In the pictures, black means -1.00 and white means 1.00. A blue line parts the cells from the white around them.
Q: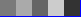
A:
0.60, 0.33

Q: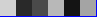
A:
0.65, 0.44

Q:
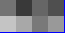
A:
0.54, 0.32

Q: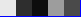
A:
0.83, 0.23

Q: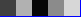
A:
0.69, 0.39

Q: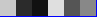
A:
0.75, 0.58
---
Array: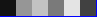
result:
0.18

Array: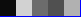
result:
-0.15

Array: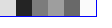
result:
0.24

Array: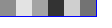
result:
0.29

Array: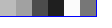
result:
0.26

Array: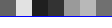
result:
0.21

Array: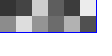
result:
0.61

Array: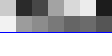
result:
0.70

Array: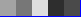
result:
-0.07

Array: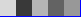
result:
0.19
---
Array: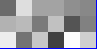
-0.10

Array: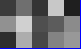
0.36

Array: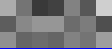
-0.21

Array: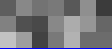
0.24

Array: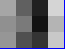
-0.37

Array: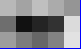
-0.03

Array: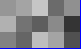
-0.21

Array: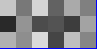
0.11
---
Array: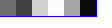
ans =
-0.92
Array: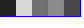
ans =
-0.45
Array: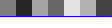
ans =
-0.47
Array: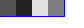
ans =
-0.01
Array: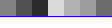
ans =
-0.15
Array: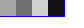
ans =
-0.86
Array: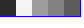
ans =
-0.27
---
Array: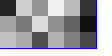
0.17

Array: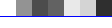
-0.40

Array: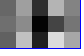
-0.64

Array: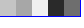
0.88

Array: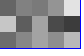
-0.04

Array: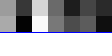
0.67

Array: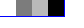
0.45

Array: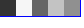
-0.21
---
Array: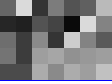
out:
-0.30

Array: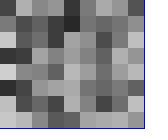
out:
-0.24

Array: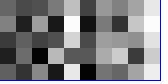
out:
0.77

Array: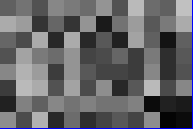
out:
0.06

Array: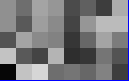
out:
-0.03

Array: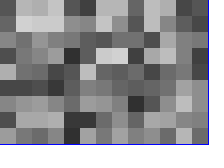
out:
0.11
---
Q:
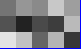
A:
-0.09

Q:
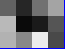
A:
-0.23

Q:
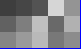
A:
-0.51

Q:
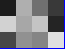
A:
-0.78

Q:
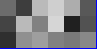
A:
-0.15

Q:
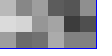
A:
0.45

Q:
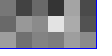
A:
-0.07
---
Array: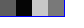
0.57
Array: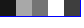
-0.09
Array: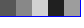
0.64
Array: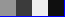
0.87
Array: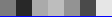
0.33
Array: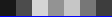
0.67
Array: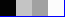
0.26
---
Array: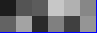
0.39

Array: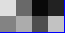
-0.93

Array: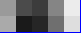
0.04

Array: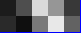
0.18

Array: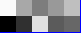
0.20

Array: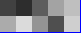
0.28
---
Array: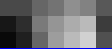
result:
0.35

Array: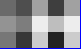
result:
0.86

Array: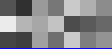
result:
-0.40

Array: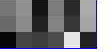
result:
0.03

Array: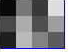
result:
0.34

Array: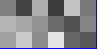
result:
-0.16

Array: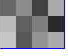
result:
-0.25

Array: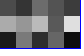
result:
0.46

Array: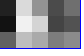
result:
0.66
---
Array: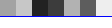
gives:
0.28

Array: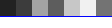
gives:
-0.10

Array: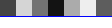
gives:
-0.10

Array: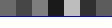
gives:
-0.28

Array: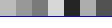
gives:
0.19

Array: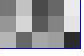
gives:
0.18

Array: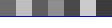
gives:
-0.15
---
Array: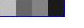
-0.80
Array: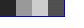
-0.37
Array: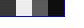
-0.89
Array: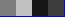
-0.52
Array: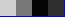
-0.63
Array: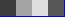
-0.31
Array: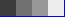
0.86
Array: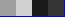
-0.58
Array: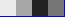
-0.07
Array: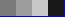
-0.81
